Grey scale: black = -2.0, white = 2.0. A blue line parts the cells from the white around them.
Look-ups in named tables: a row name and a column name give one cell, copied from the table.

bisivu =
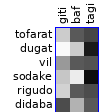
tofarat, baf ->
-0.6
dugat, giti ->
1.9
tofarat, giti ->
1.2
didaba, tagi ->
-0.6
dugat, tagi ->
-1.6
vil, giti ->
0.4
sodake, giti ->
1.1
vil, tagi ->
-0.7
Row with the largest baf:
sodake

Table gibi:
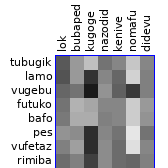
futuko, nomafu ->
1.2
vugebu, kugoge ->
-1.6
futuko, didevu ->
0.4
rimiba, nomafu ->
-0.4
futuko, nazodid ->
0.1
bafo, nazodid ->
0.0
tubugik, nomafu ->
1.1
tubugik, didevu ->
0.1
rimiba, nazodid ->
0.2
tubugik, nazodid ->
-0.2
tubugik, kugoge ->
1.0
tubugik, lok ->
-0.6
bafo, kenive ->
0.1
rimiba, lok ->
-0.3
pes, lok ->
0.3
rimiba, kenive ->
-0.3
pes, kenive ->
-0.2
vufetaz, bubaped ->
0.5

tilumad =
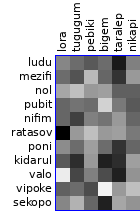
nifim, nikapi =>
-0.4
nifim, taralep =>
0.4
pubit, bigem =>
1.3
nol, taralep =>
-0.5
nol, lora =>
0.6
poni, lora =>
0.2
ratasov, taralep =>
0.5

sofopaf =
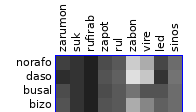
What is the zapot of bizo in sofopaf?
-0.7
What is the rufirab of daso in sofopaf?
-1.5
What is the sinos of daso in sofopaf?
-0.2
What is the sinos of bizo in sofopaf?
-0.3
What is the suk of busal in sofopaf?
-1.2
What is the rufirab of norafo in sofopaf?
-1.5
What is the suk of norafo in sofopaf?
-1.2
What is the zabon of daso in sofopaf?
1.5
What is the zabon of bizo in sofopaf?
0.7
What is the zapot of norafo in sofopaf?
-0.8
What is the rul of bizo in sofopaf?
-0.6
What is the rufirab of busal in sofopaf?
-1.5
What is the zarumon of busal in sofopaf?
-0.8
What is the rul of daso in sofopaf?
-0.5
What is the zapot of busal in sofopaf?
-0.8
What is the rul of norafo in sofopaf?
-0.6
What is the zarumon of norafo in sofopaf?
-1.0
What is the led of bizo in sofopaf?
-0.5

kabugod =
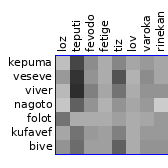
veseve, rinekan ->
0.6
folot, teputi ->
0.7
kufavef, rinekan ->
0.4
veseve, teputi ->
-1.2
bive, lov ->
0.7
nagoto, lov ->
0.6
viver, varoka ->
0.3
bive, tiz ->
-0.5
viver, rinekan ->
0.3
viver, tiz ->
-0.2
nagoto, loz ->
1.1

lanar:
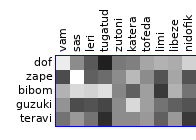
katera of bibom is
-0.5
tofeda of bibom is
0.5
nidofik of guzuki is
-0.7
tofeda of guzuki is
0.5
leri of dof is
-0.6
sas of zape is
2.0
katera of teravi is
0.2

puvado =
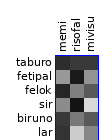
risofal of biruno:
-0.1
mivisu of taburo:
-1.1
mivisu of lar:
0.1
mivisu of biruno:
-0.6
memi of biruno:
-1.1
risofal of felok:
0.0
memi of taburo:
-1.3
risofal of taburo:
-1.1
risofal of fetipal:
-1.6
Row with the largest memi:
fetipal

